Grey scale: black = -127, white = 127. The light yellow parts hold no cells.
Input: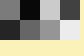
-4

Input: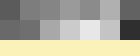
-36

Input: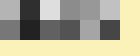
52

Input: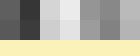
-32

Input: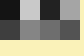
-107

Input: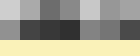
78

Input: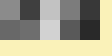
11

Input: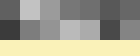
-31
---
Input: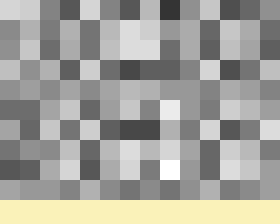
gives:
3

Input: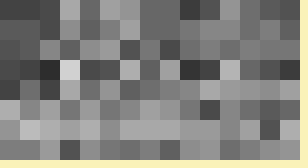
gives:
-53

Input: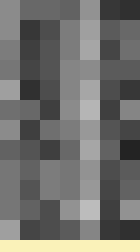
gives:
-23

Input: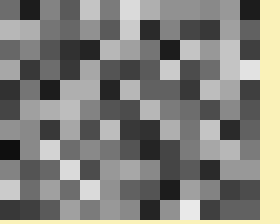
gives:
3

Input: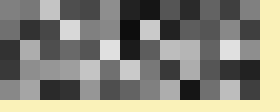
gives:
68

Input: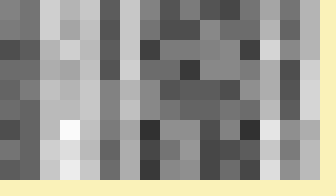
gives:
79
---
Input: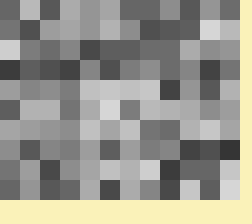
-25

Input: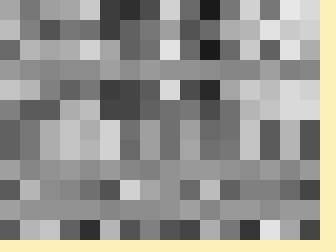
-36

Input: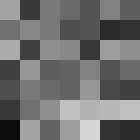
-114

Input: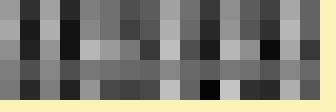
-7

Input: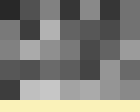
-66
